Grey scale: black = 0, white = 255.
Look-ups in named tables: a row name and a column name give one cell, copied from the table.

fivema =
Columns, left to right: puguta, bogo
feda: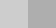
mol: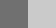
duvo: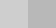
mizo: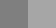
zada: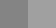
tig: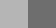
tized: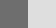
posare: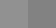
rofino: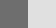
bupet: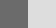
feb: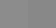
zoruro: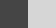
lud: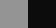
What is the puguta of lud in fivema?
148
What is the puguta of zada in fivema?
132
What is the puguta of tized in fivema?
110
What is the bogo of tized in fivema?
222
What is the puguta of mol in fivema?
112
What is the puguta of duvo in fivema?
206
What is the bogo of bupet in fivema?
221
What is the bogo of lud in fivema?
12
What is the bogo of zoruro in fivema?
214
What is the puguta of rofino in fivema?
110
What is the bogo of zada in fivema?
160
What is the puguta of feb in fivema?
140
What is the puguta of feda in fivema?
205
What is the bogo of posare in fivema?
130
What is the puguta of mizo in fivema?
127
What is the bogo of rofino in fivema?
224
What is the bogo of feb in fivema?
136
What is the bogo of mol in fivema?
202

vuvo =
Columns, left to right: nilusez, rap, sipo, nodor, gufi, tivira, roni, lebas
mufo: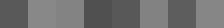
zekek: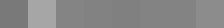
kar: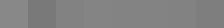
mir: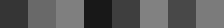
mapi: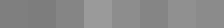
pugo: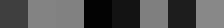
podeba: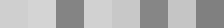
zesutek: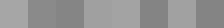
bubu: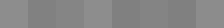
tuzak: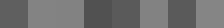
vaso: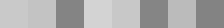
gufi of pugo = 19
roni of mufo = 93
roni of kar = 130
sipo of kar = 130
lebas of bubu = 140
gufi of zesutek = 163
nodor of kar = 132
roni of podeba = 197
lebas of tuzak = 133
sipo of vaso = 132
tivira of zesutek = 132
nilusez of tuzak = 95
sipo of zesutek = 133
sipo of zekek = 132

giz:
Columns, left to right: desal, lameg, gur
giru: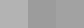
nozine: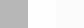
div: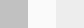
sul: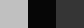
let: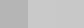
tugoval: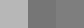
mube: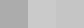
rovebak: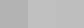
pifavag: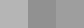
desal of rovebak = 179
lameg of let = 201
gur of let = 200
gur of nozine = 251
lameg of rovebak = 192
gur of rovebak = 190
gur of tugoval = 126
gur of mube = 197
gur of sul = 53
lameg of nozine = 254
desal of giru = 179
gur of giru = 162
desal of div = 193
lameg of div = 250
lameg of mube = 202
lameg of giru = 156
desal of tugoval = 183
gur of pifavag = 158

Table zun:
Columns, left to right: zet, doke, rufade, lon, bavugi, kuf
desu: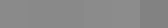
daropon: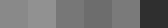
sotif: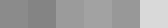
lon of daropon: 109
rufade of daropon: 119
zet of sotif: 139
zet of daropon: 137
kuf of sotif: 217
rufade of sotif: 155
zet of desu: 138
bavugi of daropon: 122
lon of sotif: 162
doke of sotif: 132
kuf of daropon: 47
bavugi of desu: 140
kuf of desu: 130
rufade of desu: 137
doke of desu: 137
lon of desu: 139

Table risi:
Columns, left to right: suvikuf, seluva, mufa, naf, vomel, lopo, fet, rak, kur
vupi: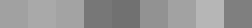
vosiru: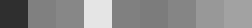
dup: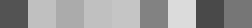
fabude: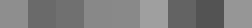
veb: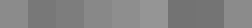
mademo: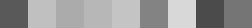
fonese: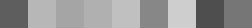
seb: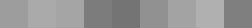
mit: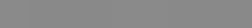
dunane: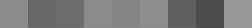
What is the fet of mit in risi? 137
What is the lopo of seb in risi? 145
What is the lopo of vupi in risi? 146
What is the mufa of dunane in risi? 109
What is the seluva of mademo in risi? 192
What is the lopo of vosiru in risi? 124
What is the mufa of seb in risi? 165
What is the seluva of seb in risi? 170
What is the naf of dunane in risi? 138
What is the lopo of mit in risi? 138
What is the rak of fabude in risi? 83
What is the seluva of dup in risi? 192
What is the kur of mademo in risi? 117
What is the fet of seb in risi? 163
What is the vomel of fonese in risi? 192
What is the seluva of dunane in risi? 104
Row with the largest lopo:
fabude

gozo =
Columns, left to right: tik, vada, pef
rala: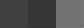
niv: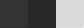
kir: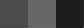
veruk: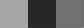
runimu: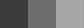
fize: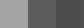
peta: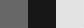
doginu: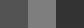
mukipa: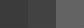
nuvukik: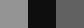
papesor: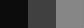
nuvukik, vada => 14
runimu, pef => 167
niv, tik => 51
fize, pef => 78
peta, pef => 227
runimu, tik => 60
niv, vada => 41
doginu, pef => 51

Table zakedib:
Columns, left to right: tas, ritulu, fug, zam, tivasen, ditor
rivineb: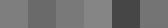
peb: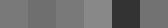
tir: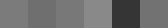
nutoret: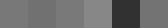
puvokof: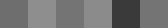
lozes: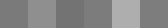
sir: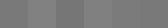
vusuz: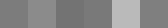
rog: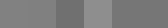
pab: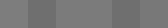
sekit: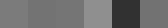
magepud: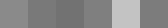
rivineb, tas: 126
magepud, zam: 127
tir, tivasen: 53
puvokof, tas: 110
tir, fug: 120
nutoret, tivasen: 49
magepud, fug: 114
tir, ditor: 114

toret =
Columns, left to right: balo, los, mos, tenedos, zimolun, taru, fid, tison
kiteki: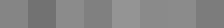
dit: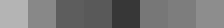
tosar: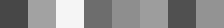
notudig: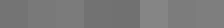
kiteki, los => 114
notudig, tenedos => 114
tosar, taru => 157
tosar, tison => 147
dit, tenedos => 89
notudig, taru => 133
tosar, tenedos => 109
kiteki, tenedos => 128
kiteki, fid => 139
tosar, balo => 71
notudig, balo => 116
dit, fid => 125
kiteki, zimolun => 148
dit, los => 136
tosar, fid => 80
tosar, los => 162
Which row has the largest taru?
tosar

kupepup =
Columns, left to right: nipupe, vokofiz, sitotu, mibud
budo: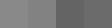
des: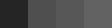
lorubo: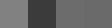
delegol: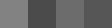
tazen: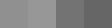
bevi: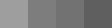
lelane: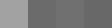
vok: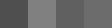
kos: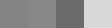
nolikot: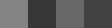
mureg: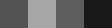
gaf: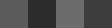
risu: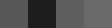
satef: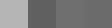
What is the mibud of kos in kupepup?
217
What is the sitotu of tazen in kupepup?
115
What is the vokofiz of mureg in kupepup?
167
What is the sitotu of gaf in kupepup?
108
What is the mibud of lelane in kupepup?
104
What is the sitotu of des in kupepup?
87
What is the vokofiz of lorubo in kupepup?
59
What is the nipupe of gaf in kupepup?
91
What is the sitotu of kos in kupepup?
107
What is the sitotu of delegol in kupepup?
108
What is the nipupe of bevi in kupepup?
158
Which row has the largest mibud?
kos

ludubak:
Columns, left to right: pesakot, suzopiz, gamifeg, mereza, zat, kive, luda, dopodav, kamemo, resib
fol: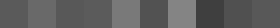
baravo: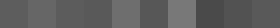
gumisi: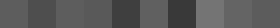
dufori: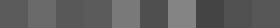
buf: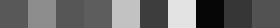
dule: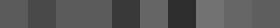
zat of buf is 194
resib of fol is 88
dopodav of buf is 5
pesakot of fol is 90
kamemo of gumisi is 100
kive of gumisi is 96
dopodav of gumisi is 116
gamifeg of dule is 90
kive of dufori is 79
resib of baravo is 89
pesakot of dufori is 90
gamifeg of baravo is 92
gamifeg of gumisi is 93
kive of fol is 82

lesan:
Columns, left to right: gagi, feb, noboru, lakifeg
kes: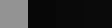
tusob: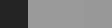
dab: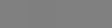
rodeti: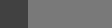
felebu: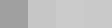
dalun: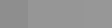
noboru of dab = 128
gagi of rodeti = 65
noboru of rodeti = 121
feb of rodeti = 121
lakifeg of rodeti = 121
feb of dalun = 150
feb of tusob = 154
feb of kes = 7
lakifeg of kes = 10
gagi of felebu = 160
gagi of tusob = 36
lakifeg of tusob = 152
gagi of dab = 128
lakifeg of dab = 128
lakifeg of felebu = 201
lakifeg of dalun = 151
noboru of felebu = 203
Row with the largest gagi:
felebu

